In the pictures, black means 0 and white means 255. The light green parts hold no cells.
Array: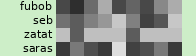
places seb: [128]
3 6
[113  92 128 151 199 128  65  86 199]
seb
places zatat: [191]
1 3 4 5 7 8 9
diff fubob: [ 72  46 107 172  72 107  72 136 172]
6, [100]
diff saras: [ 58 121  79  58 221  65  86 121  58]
7, [79]
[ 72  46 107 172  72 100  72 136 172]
fubob
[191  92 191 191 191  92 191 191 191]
zatat

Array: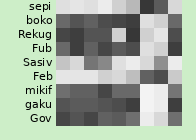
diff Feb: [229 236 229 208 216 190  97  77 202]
2, [229]
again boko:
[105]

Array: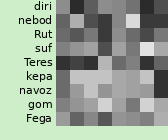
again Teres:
[50]
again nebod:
[58]
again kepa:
[195]
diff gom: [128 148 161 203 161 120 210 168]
4, [210]
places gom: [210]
4 7
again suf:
[161]
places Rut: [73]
7

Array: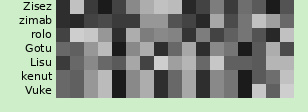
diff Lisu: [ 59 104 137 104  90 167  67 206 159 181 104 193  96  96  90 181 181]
12, [199]
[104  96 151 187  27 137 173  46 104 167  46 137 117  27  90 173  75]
Gotu

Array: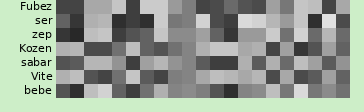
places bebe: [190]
3 16
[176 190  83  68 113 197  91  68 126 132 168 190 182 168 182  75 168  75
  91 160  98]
Vite
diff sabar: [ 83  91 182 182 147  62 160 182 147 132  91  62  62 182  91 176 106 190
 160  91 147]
14, [176]
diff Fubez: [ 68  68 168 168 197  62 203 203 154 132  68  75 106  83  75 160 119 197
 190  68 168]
10, [126]

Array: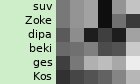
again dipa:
[29]
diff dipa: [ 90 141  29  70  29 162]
4, [63]
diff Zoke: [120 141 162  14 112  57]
2, [148]

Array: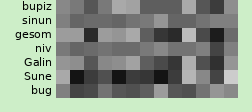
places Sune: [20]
2 5 8
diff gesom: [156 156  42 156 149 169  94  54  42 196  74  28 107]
10, [188]
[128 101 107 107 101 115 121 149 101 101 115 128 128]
sinun
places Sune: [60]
3 6 9
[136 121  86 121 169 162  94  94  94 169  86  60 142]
bupiz

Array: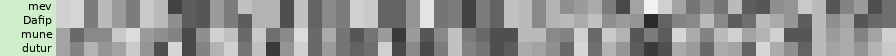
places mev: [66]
9 30
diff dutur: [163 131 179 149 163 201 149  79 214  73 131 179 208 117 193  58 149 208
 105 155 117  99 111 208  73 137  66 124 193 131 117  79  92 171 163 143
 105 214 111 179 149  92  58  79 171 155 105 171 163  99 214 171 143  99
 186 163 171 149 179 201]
27, [73]

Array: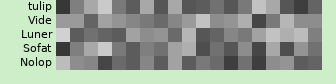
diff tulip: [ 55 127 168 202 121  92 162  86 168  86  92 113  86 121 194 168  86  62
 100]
7, [168]
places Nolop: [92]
6 8 10 18
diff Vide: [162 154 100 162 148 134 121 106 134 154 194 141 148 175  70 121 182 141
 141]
1, [154]
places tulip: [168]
3 7 9 16
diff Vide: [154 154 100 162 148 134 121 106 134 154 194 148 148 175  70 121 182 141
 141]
12, [141]

